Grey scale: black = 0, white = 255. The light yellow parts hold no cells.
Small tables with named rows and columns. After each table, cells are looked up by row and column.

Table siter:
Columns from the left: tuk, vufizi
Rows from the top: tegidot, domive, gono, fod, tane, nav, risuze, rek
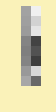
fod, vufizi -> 67
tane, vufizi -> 82
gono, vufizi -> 228
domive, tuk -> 159
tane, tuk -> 127
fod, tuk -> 132
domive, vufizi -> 210
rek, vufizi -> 104
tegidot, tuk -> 162
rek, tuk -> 167
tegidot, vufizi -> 240
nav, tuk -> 132
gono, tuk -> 155
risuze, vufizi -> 216
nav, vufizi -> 62
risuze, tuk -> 153
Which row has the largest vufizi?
tegidot

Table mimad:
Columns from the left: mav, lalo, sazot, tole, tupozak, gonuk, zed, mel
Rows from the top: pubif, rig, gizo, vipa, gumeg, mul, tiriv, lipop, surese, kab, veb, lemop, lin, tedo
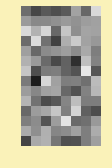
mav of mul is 177
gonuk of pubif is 162
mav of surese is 156
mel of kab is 125
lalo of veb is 156
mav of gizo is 217
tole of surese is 165

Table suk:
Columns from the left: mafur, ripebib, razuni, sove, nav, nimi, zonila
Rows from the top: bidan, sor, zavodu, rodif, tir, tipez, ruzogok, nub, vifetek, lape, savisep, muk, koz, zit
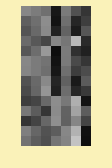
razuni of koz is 82
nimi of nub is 26
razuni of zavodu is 138
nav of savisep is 98
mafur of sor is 95
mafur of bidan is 135
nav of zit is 132

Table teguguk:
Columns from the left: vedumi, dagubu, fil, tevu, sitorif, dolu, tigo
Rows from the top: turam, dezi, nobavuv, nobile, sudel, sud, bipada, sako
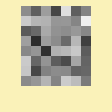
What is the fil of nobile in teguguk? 157
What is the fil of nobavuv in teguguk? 169
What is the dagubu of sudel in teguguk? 149
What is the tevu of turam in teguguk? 69
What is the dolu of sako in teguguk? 188
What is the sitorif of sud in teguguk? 75
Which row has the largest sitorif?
turam

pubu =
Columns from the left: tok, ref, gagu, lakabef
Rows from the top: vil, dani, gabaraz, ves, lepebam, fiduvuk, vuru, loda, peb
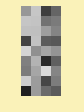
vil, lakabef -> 101
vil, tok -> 151
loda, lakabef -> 124
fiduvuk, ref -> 179
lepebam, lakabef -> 148
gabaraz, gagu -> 158
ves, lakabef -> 88
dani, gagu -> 114
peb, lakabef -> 91
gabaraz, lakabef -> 132
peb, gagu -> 107

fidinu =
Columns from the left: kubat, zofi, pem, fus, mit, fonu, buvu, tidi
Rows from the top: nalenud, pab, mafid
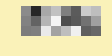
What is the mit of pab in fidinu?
77
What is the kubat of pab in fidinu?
130
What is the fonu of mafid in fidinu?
240
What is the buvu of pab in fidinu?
114
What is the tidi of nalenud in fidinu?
190
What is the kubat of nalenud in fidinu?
139
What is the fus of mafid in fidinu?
162
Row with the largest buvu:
nalenud

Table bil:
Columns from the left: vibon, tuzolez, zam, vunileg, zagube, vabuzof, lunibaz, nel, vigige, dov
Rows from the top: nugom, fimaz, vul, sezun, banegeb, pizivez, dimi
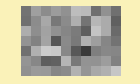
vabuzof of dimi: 177
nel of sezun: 158
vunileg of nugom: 156
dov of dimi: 198
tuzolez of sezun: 130
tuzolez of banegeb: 176
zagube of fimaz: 139
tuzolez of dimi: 154
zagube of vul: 134

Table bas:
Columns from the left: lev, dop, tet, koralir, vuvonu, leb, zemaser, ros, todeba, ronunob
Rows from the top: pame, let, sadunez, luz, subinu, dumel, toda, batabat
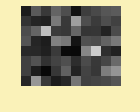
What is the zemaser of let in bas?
78
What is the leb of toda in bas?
35
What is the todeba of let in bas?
78
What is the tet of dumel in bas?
50
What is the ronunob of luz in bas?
121
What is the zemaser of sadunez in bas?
53
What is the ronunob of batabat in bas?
85
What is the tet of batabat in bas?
57
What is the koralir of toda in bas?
55
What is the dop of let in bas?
37
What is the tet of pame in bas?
57

